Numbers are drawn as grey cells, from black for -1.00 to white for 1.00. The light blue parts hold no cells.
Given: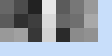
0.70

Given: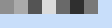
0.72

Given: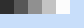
0.13

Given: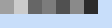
-0.03

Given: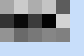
-0.54

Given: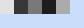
-0.06

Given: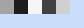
0.92

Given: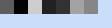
-0.73
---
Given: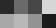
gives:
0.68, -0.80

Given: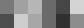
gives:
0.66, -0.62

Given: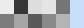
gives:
0.85, -0.57

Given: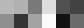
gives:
0.96, -0.86

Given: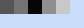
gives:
0.57, -0.95

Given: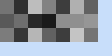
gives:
0.54, -0.80

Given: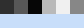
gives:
0.88, -0.95

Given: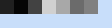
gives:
0.63, -0.96

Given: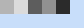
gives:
0.72, -0.66

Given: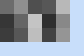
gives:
0.54, -0.64
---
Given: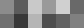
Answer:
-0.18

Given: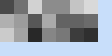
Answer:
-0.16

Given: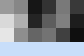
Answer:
-0.77

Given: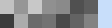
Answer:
-0.27

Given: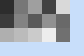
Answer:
-0.18

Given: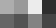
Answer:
-0.64
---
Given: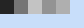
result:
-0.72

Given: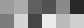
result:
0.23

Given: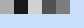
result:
0.36

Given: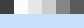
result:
-0.51

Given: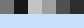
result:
-0.08

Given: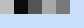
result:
0.49
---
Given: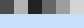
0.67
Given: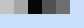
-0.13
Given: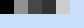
0.60
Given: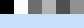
0.14
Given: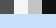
-0.86
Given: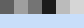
0.68
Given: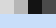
-0.42
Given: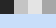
0.31
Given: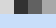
0.32
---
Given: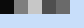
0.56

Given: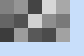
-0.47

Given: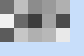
0.10

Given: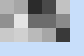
-0.66

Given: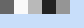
0.45

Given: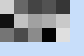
-0.47

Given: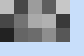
0.22
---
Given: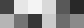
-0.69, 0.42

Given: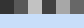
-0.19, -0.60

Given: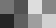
0.04, -0.70

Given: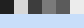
0.85, -0.75

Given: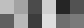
-0.36, -0.25

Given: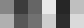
0.50, 0.38

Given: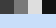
-0.85, -0.53
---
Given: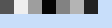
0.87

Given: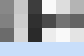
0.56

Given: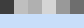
0.50

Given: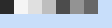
0.92

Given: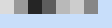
0.20

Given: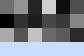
0.16
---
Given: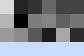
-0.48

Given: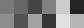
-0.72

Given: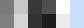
1.00

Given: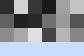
0.54

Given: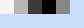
0.06

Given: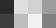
0.22

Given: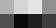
0.12

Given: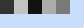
-0.05

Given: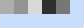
-0.07
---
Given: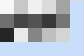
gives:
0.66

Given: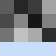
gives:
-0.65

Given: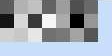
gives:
-0.33

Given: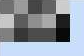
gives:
-0.93

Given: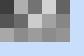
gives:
0.16

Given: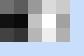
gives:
0.38
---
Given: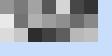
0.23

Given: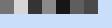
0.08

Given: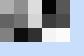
0.67

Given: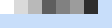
-0.26

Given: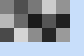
-0.80

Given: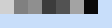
-0.53

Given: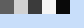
-0.54
